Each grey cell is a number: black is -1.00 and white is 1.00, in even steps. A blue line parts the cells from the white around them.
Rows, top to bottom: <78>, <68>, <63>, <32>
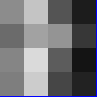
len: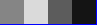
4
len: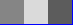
3
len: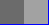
2
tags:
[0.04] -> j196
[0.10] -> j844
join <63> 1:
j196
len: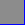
1
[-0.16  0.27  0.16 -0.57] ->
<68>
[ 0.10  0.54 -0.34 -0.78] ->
<78>

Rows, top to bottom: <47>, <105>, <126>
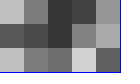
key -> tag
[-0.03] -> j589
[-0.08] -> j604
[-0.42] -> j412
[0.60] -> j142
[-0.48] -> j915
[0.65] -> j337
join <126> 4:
j337
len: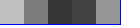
5

